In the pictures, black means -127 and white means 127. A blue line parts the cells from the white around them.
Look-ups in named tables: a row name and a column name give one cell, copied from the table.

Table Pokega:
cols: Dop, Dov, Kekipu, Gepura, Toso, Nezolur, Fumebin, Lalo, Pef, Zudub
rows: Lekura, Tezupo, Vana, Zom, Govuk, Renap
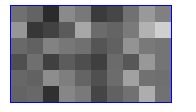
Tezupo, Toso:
39
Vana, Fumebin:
-30
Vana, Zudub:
-11
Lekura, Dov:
-28
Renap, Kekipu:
-79
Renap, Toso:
-6

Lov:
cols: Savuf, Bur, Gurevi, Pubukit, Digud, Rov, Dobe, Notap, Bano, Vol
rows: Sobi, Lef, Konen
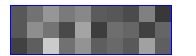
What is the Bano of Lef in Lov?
-62
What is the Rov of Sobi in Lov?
-36
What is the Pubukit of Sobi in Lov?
-5
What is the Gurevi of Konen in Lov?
75
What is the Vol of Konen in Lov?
-32
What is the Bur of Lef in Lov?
14
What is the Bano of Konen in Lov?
33
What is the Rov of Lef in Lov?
-66
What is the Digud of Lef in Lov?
36
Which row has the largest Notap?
Lef

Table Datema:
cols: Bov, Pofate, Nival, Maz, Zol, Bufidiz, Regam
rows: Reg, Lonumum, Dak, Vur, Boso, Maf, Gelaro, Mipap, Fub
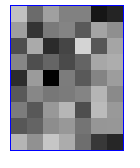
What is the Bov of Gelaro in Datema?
-3
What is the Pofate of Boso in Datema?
27
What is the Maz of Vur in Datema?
-53
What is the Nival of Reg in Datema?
32
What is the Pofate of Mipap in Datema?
-27
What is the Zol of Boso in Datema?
-38
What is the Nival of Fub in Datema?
70
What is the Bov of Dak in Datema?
-49
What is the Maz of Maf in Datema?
-4
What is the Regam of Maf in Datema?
10
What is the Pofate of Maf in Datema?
7
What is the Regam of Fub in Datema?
-89
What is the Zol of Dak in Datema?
84
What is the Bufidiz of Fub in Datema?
-71
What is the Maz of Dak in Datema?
-58
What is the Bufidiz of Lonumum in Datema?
36

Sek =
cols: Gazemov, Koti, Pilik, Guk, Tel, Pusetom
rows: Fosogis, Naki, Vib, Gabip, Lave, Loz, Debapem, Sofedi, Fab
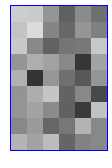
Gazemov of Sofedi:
8
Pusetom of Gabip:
35
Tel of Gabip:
-73
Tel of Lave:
-39
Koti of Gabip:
46
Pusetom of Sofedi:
8
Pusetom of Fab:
8
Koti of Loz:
45
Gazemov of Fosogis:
77
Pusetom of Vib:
72
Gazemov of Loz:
20
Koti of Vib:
8
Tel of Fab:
2
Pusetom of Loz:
-54
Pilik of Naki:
5
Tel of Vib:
-7
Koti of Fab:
34
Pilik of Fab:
60

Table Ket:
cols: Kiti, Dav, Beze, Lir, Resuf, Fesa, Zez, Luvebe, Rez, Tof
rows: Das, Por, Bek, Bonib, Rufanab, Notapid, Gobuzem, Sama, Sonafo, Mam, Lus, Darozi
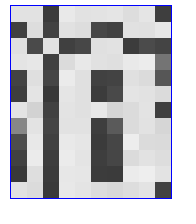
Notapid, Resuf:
96
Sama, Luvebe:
91
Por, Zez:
-62
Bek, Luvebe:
-67
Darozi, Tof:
-61
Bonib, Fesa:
97
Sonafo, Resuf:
102
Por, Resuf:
93
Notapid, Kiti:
-65
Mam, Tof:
93
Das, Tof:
-65
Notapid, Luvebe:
100
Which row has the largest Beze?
Bek

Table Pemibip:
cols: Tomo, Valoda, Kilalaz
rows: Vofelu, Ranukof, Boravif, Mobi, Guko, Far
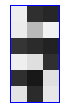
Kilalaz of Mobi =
-79
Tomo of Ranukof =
108
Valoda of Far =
-84
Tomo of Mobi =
111
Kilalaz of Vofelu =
-88
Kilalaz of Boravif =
-93
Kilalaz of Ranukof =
114
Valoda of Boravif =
-84
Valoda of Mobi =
95
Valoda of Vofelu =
-80
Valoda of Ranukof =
57
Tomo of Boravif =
-74
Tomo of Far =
99
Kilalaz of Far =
103
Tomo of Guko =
-80
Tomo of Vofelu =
110
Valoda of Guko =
-103
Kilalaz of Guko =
96

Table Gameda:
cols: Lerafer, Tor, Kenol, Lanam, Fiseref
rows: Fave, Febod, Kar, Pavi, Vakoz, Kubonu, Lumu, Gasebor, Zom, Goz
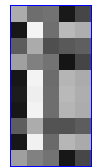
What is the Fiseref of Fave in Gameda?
-57
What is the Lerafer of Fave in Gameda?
44
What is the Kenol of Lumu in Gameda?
-17
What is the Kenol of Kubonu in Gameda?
-17
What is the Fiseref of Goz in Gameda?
-56
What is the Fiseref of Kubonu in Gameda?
46
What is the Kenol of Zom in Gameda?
-21
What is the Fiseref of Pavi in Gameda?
-58
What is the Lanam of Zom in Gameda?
54
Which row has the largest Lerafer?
Fave

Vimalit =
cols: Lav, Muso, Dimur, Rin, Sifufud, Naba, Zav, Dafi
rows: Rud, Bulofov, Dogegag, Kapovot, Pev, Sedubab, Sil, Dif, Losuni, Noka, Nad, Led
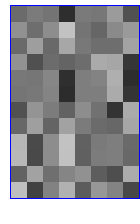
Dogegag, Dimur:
-22
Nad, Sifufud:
17
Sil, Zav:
-76
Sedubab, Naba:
-1
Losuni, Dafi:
-21
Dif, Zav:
-24
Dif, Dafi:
38
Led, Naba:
23
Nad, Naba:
-34
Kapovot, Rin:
-27
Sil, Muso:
20
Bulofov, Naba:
-25
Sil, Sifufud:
13
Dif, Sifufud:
-4
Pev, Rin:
-80
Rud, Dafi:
-46
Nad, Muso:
34
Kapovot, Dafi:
-73
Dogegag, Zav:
-17
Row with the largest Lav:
Led

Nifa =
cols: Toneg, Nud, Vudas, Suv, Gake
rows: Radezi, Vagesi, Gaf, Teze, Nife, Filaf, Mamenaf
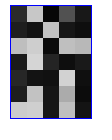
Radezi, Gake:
-103
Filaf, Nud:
66
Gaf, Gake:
56
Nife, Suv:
82
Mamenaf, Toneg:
76
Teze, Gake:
-102
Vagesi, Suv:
-105
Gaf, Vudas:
-116
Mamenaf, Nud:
79
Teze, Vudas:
-91
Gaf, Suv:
63
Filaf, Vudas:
-105
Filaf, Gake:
-115
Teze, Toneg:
-101

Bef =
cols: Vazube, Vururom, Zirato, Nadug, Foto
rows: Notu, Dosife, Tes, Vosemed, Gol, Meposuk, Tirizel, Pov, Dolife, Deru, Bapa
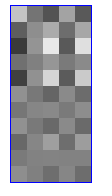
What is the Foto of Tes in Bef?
95
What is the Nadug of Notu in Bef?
35
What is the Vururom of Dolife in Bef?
6
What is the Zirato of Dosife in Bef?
43
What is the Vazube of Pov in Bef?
17
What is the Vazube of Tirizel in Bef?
-9
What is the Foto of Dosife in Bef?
39
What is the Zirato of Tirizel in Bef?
9
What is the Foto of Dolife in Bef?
29
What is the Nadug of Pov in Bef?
10
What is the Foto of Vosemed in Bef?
10
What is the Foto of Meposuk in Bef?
-19
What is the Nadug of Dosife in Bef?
-18
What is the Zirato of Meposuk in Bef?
-26
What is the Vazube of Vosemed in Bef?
-15
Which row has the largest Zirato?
Tes

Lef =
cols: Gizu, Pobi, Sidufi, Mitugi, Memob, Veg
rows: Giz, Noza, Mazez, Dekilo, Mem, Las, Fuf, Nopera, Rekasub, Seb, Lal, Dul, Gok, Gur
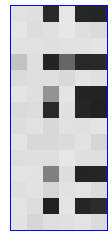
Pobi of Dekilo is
95
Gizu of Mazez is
98
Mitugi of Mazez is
97
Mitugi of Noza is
103
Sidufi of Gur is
94
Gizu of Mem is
91
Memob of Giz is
-88
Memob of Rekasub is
98
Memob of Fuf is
-89
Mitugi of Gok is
99
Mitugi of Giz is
102
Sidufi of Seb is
94
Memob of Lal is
-91
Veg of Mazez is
100

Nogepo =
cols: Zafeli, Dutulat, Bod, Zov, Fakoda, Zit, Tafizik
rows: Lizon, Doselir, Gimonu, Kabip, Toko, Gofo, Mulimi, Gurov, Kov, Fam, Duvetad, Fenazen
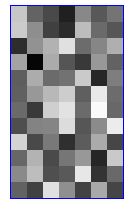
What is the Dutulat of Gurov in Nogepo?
3
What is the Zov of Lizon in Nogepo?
-95
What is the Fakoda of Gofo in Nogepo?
-32
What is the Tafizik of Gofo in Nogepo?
-19
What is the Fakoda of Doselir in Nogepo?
60
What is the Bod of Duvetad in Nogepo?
-48
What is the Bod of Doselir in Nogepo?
-63
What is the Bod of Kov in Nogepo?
-6
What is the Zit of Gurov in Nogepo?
11
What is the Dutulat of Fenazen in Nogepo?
-62
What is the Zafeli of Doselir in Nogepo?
75
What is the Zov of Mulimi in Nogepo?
98
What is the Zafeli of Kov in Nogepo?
83
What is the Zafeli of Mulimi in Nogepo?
-21
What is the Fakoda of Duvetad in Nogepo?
103
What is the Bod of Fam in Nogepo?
-53
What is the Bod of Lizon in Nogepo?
-54
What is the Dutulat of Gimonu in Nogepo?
18
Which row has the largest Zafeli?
Kov

